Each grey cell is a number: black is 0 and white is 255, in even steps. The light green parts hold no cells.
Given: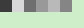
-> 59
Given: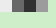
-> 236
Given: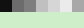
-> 16
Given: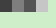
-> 63
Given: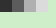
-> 48
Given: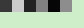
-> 56
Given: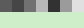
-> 91
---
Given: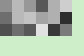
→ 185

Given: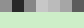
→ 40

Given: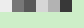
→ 119

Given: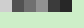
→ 82

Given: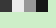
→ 235

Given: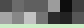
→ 107
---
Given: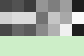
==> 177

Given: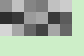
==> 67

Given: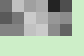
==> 202

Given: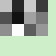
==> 252

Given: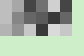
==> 57

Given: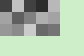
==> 203

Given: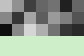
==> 114
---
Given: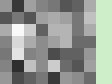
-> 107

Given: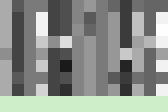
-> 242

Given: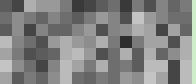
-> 187

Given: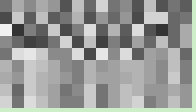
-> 150

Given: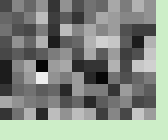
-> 156

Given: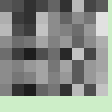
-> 195

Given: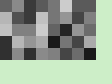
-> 25
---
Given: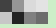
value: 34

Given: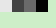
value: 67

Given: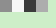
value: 247

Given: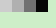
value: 176

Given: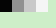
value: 145

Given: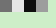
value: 230

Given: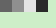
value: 143

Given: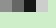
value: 102
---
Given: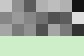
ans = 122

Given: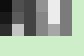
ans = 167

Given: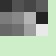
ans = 159

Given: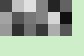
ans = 173

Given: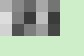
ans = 156

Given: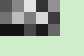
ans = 28

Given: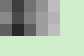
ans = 158

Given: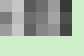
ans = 146

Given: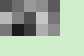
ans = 174
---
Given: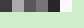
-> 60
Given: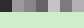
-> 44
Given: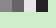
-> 136
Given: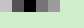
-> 196
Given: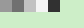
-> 153
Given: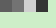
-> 94
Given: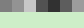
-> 126
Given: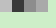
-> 191
